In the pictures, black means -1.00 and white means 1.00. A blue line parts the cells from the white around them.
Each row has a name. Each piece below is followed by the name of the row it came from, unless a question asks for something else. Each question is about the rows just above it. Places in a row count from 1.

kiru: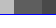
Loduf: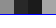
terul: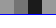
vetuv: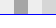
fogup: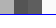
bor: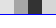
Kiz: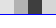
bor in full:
[ 0.77  0.30 -0.60  0.68]
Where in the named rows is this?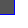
fogup, 2
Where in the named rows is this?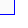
fogup, 4
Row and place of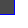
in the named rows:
kiru, 4
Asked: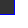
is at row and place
bor, 3

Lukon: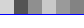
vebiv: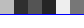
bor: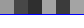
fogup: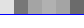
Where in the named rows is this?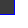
bor, 5
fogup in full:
[ 0.77 -0.07  0.29  0.39  0.29 -0.16]
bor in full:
[ 0.21 -0.44 -0.63  0.29 -0.54  0.29]
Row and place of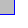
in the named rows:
vebiv, 1
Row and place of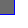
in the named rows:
fogup, 6
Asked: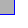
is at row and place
fogup, 4

